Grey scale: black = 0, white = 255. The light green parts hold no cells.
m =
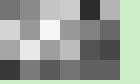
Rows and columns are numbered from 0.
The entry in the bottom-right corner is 97
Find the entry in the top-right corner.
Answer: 180
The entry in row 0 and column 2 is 196
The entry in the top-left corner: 116
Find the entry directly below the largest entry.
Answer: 158
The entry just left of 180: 45
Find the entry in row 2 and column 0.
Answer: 165

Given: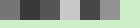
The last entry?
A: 146
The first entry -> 117
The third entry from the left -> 85

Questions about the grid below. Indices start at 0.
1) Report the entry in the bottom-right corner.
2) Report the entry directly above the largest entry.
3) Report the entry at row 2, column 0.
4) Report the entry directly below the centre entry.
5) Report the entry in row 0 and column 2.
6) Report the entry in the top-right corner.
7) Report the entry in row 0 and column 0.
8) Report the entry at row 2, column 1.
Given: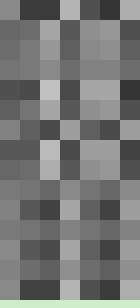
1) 173
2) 137
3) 109
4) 88
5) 59
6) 173
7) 137
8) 122

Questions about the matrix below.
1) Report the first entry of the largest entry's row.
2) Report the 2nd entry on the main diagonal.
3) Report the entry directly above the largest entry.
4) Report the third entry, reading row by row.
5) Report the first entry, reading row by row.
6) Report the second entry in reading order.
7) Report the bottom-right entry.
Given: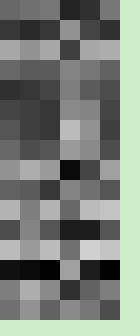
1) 187
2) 42
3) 29
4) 119
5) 104
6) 112
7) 77
